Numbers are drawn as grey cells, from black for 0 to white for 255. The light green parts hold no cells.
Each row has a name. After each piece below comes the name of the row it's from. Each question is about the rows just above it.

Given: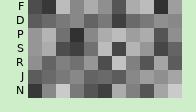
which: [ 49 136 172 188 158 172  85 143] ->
P
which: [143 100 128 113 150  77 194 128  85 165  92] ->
R

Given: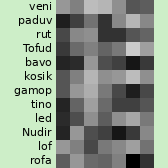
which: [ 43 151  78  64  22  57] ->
bavo
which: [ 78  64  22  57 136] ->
Nudir
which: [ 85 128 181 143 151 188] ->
kosik
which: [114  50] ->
paduv

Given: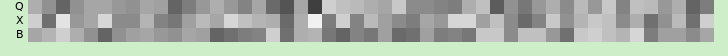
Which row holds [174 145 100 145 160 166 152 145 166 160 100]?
B
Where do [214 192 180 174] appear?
X

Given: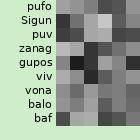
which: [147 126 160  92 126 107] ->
balo
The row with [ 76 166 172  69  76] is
puv
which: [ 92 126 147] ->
viv
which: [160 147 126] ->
pufo
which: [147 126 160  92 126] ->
balo
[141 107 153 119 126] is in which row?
vona
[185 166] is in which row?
zanag

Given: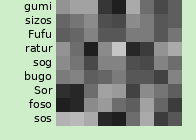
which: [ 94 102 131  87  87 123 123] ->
Fufu
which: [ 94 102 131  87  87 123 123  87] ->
Fufu
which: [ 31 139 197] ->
ratur
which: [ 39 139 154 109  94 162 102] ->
foso
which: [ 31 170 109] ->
gumi
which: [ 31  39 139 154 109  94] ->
foso
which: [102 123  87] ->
bugo

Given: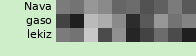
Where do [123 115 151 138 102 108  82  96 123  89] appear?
Nava
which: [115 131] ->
gaso
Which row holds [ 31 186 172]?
gaso
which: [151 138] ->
Nava
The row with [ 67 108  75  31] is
lekiz

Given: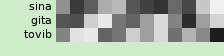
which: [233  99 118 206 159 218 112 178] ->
tovib
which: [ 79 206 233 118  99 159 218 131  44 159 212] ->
gita
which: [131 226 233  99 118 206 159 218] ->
tovib
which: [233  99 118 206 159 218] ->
tovib

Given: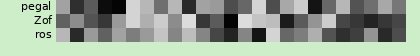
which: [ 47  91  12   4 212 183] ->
pegal
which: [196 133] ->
ros
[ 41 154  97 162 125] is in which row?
ros

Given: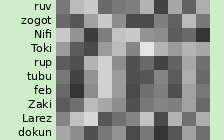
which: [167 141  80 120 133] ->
Zaki
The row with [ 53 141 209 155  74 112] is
feb

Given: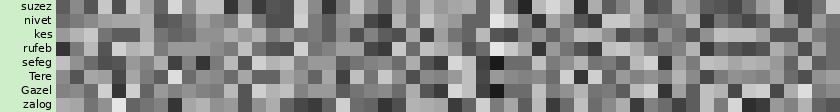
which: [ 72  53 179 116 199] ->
nivet
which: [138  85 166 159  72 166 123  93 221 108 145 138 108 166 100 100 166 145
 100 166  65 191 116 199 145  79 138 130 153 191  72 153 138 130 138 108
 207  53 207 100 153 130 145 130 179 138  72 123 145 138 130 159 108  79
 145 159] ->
Tere
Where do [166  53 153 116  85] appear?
rufeb
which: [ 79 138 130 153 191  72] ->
Tere
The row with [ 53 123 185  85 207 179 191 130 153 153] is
sefeg

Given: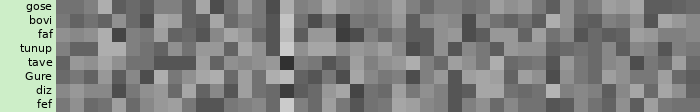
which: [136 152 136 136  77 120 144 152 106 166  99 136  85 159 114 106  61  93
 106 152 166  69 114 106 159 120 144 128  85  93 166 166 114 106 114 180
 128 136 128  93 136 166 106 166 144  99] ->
diz
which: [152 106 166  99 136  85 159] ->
diz
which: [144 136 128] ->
gose
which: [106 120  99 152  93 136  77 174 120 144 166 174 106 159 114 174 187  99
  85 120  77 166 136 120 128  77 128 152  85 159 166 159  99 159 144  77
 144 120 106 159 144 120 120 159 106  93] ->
Gure

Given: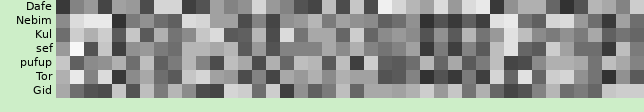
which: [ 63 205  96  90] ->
pufup
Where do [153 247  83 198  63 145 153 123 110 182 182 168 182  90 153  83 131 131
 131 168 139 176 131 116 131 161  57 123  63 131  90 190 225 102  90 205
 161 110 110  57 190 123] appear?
sef
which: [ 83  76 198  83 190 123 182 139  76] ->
Gid
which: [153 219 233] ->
Dafe
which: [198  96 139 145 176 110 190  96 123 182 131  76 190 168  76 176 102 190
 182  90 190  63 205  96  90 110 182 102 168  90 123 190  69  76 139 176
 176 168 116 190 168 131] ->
pufup

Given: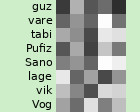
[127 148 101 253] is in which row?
Sano
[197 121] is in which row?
Pufiz
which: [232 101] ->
lage
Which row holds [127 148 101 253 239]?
Sano

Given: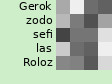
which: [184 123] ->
zodo
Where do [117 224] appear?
sefi
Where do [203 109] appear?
las
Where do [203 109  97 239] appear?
las
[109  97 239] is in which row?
las
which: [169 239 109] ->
Gerok

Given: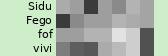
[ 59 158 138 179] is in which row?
Sidu
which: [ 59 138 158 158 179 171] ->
Fego
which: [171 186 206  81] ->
vivi

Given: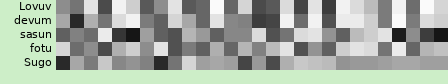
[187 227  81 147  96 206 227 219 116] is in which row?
fotu
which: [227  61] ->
Lovuv
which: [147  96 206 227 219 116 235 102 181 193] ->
fotu
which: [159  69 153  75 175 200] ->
Sugo
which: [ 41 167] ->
Sugo
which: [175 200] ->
Sugo

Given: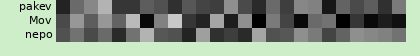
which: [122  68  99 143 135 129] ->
nepo
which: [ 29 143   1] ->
Mov
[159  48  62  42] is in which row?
nepo
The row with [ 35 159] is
nepo

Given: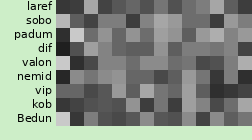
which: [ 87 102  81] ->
laref
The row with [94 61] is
laref
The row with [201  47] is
valon
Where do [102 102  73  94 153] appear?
nemid
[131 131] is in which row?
valon

